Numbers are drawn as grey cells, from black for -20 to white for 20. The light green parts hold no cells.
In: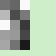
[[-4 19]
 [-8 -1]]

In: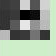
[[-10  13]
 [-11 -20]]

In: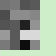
[[-1 -7]
 [ 2  2]]

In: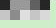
[[ 4  4]
 [ 2 15]]

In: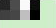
[[-8 19]
 [-9 10]]

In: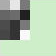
[[ 16  -1]
 [ -3 -15]]

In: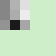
[[ 8 15]
 [ 7 17]]

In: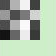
[[ 8 18]
 [-8 -1]]
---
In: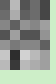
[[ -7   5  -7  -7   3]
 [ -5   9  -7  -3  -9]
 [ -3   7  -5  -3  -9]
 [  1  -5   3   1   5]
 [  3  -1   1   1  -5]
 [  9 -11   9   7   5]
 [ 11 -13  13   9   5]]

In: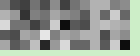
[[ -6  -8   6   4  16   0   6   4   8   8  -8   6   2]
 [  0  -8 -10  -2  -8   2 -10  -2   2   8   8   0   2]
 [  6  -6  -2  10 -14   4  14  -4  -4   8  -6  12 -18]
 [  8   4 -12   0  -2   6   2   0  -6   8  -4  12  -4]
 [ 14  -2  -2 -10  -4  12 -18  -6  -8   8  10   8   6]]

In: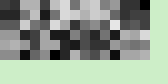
[[-14 -14  -2  10 -16  -2  14  12   8  12  10  -4 -12 -10 -10]
 [-10 -12   8   8 -10  10  14  -2  10  12   0   4 -12 -12 -20]
 [ -6  -6  12  -2  -6  14   6 -12  -2   2  -6  16  -8  -6 -10]
 [  2   2 -18  -4   2 -20 -14   8  -4  -8   2 -18   6   6   8]
 [  4   4 -14 -10   6 -16 -16   0  -8 -14  -2 -16   8   6  14]
 [  6   8   4 -10   6   6 -14 -16  -8 -12 -12   4   0  -2   0]]

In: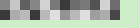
[[-11   7   9 -11   9  15   3   9  15   5   7  -9]
 [  1  11  -5   1  13  -1 -11  -3  -1  -7  13  -3]]

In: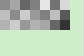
[[  2   6  -4   0  16  -2  14]
 [  8  12   4   8   6  -4 -12]
 [ 10   2  12   4   0  10  -6]]

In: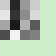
[[ -8  18  -2   0]
 [  6 -16   8  -6]
 [ 12 -14   4  12]
 [ 16 -12   2  14]]
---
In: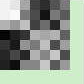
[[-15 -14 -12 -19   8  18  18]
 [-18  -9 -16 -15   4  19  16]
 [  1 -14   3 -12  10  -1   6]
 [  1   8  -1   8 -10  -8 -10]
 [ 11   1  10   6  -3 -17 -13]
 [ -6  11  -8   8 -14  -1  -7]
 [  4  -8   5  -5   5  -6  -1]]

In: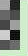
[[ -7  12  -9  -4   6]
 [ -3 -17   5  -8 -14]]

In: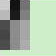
[[ -8  -9  -8   9  12]
 [  2   2   2 -16 -17]
 [  7   6   6   0  -2]]

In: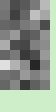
[[ -4  -2  15  -4   7   0  -4  -2  -1]
 [  1  -3   8  -1  -8   4  -5 -10  -8]
 [-11   4   2 -11  -9  -7  -1  -4  -6]
 [ -5   0 -14  -8   0  -5   1  10  -1]
 [ -1   3   0   4   2   3  -8   6   9]]

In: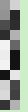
[[-12  14  13 -17  18  17  18 -13  -8   3   4]
 [  8 -10  -9  16 -17 -17  -4   8 -13 -14  13]]

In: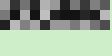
[[-15  -1   5]
 [  9 -17 -12]
 [  0   7  -2]
 [  6 -17 -14]
 [-13  10   8]
 [  4 -15   4]
 [  4 -17 -15]
 [ -1 -17  -1]
 [  6 -14 -11]
 [ -2 -16   0]
 [ -8   9  -6]]

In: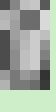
[[  8   4  -8  -8  -8  -8   9   8  -8]
 [ -1  -1   2   2   3   5   5   6   1]
 [ -1   4  10  10   9   8  -3  -3  10]
 [ -3   2  12  12  12  12  -3  -3  11]
 [-11 -12  -4   0   3  10  14  14  -6]]
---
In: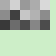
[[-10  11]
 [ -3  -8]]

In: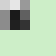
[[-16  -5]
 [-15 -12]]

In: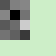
[[-20  -2]
 [ -3  12]]

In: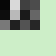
[[  9 -16]
 [-15  -7]]

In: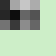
[[-18  -4]
 [-11   2]]

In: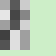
[[-9  1]
 [-7 13]]
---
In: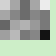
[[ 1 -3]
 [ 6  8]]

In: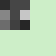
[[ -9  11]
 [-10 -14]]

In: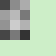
[[ 9 -1]
 [12  8]]

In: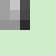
[[  7  -9]
 [  3 -13]]

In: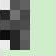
[[-2 -9]
 [-9 -8]]

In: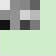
[[  3  13]
 [  3 -10]]

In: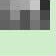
[[ 2 -7]
 [-4 -7]]
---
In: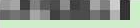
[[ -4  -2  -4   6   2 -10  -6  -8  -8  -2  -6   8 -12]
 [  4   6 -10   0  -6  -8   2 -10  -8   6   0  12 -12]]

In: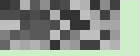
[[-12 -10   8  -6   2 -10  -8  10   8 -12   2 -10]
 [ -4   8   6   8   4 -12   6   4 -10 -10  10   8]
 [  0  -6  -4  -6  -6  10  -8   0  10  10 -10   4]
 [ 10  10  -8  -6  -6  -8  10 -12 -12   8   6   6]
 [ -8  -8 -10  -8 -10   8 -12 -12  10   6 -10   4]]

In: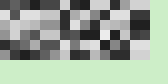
[[ 15  -7  15  15  11  11 -13   7  13   1 -13  15  15 -11 -11]
 [  7  13  11   9   3   3 -13  15   1 -13  11   9   7 -15 -15]
 [  3  13  -1  -7  11  11  -9  -7 -15 -15  17 -15  11 -11  -9]
 [-13  -7  -3   7  -7  -7  15  -1  13  15 -15   1 -11  15  15]
 [ -9  -5  -9 -15  -9  -9  13 -13 -15  13  13 -13   5  13  13]
 [  3 -11 -15 -11  -5   3  11 -13 -11   9  -1 -13 -13  13  13]]

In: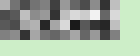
[[ -8  -6  10   2   4 -12  10  14  12  18  -4  14]
 [ -6  -8   6   8 -14   6  14 -16  -6 -12 -14  10]
 [  8  -2  -8  -2   0 -10   4  -4  -8   2 -12  10]
 [  0   2 -12   6  -2  -4   0   6  -4   4 -10   0]]

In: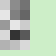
[[  8  10  14]
 [  4  16  12]
 [ 12   2  -2]
 [ 16   0  -4]
 [ 14 -12  -6]]

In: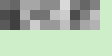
[[ -8 -10   8  -2  -2  10  12  -8   0  10]
 [ -2  -4   6   6   2   2  14   0  -4   0]
 [ -6 -10   2  12   4   4  10  -2   6   8]]

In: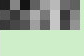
[[ -7 -11  -3   7  -1  11 -11   1]
 [-11  -9  -7   5  -5  11  -9   3]
 [-15   1 -17  -5   5   9  -3  -5]]
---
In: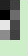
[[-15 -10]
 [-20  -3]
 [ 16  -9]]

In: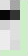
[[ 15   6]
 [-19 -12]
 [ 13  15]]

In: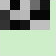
[[ 10 -19]
 [-13   8]
 [-12 -19]]

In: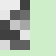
[[17 17]
 [16 -6]
 [-9 11]]

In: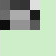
[[ -5 -11]
 [ -3   7]
 [-18   3]]

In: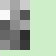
[[11  6]
 [19  4]
 [-6  2]]
